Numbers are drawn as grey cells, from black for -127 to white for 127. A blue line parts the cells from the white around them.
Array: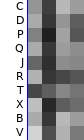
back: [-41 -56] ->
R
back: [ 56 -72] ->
B
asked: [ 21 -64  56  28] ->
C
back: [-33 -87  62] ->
X
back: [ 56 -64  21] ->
C
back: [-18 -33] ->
X
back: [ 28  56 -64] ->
C

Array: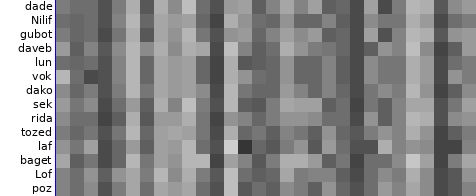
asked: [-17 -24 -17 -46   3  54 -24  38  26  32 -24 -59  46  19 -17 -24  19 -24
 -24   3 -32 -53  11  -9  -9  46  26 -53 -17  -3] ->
Nilif
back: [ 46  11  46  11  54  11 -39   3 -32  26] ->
daveb
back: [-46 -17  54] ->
laf

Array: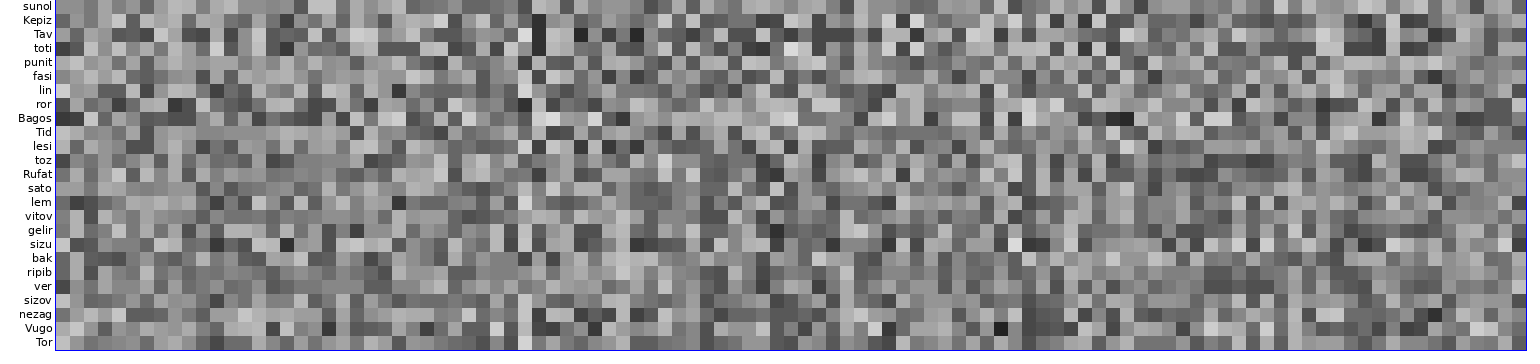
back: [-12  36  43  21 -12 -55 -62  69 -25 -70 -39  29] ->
Kepiz
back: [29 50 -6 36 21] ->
Tor
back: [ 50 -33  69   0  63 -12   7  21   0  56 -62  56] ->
Rufat
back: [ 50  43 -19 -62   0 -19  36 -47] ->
ror

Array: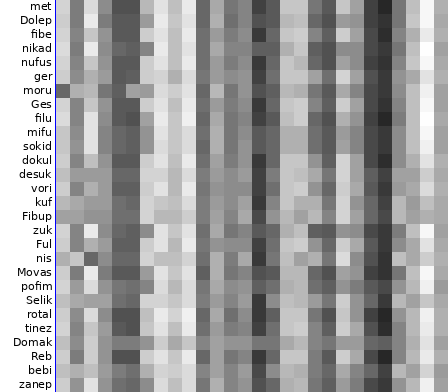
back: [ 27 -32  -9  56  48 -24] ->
zanep
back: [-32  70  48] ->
nikad

